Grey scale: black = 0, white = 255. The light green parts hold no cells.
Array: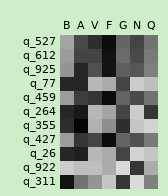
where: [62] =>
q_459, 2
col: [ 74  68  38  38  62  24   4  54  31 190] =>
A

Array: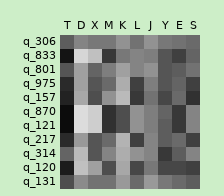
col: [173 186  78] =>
K
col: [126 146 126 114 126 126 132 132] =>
J
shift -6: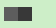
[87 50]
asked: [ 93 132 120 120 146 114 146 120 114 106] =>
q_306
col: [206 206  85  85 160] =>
X
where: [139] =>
q_131, 2

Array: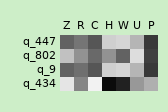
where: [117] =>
q_447, 2
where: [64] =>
q_802, 7
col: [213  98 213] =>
W
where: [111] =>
q_9, 2

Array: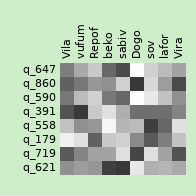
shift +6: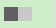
[103 207]
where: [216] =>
q_860, 7
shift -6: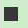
[50]
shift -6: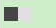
[ 63 218]

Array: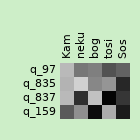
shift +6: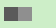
[ 96 149]
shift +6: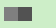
[133  88]
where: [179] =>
q_835, 1
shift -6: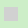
[203]

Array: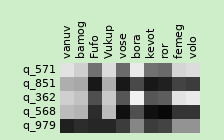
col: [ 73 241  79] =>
bora
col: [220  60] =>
volo

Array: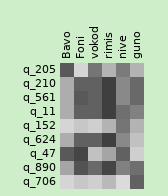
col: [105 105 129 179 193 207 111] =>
guno
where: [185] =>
q_706, 4
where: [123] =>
q_205, 5
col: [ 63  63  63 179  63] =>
rimis
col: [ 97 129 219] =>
nive
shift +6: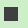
[69]
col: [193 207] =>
guno

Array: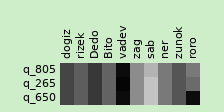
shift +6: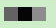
[105  11 146]
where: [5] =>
q_265, 5
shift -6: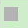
[173]
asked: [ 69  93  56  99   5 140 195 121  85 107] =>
q_265
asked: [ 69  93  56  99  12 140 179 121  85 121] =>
q_805
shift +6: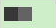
[ 62 105]

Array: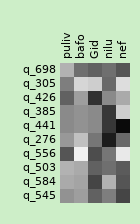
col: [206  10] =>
nef
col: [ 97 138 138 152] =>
puliv
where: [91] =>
q_503, 5
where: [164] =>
q_584, 2

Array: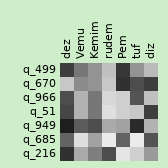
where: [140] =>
q_670, 2
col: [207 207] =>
Pem
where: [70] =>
q_51, 1
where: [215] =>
q_966, 4
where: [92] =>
q_949, 2
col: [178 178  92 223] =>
Vemu

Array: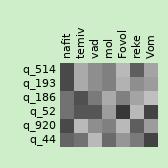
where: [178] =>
q_193, 5
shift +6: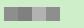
[148 134 184 148]

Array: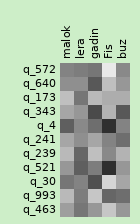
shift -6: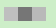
[185 112 179]
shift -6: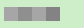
[160 137 160 125]
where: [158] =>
q_463, 1

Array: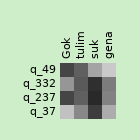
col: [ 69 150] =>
Gok
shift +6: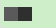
[96 53]

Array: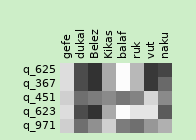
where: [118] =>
q_451, 5
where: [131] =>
q_451, 6

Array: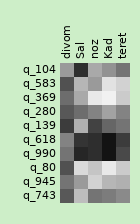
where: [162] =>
q_280, 4
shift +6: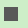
[94]
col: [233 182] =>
Kad
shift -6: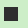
[40]
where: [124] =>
q_743, 4
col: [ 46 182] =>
Sal
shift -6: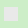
[227]

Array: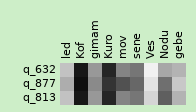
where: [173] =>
q_877, 1
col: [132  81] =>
mov

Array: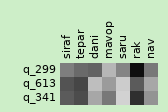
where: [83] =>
q_613, 1
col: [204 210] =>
saru
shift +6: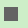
[105]
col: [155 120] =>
mavop
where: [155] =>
q_613, 4

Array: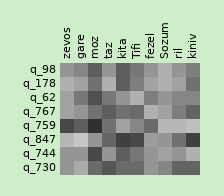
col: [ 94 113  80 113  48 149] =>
moz
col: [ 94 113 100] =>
taz
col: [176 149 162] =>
Sozum
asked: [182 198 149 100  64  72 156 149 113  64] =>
q_847
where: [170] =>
q_730, 2
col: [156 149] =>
fezel
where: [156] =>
q_847, 7

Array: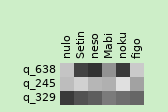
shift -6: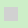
[203]
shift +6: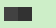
[72 56]

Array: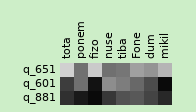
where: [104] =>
q_601, 6
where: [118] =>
q_651, 5
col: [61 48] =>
tota
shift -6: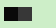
[ 4 49]
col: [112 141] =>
nuse
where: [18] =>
q_601, 3
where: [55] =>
q_881, 4

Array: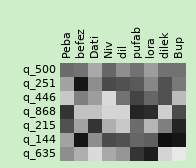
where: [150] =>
q_635, 5
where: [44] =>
q_868, 7
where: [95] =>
q_144, 7
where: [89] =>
q_251, 6
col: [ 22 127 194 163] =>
befez
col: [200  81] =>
dil
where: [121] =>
q_251, 9

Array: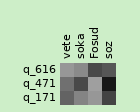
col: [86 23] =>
soz
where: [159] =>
q_471, 3
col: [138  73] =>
soka
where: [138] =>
q_616, 2
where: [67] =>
q_171, 4
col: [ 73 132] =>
soka

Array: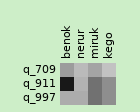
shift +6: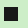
[30]
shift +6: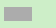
[178 178]
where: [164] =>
q_709, 3
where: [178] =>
q_911, 2
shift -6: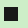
[18]
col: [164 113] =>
miruk

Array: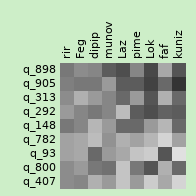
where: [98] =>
q_292, 8
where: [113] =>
q_800, 4
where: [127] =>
q_905, 1
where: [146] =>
q_782, 4
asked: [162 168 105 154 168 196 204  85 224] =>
q_93
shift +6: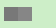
[126 140]
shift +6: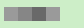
[160 140 111 160]

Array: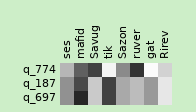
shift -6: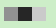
[139  32 196]
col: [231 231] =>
Rirev
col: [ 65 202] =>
Savug

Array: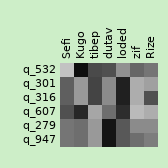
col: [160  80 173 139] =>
Rize
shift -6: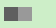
[ 89 147]

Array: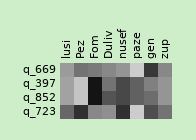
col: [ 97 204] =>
paze
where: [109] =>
q_852, 7
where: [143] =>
q_723, 4
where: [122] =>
q_669, 3

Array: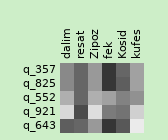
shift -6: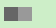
[ 96 147]
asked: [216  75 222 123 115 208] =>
q_921
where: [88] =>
q_643, 5
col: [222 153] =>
Zipoz
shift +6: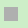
[181]
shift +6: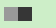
[159  60]
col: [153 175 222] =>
Zipoz

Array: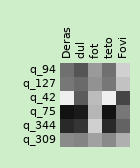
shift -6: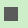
[85]
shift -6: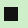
[12]
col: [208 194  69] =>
Fovi
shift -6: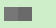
[113 100]
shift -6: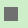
[106]
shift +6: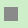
[144]

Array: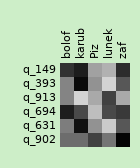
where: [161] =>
q_149, 3
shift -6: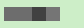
[103 103  59 111]

